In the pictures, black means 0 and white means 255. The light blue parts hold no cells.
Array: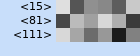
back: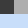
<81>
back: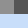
<15>
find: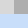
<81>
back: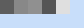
<15>
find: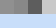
<15>

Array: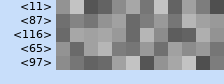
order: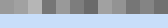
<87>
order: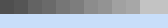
<97>
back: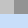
<11>
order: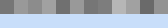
<65>

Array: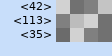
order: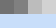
<113>
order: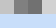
<42>

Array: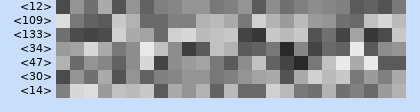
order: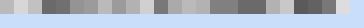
<109>
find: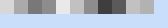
<34>
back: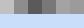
<47>
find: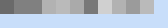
<109>
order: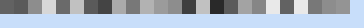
<34>
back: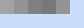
<30>
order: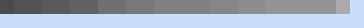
<12>

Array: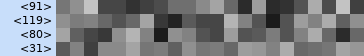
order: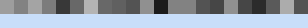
<80>
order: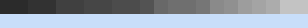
<91>
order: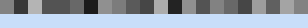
<119>
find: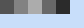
<80>

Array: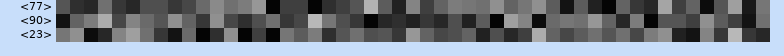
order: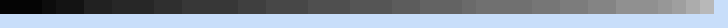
<23>
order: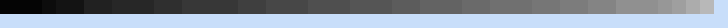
<90>

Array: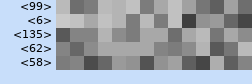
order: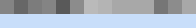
<62>
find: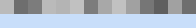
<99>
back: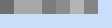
<135>

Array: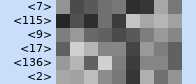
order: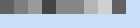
<17>
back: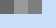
<9>
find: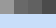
<9>

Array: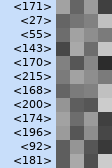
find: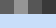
<92>
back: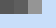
<200>

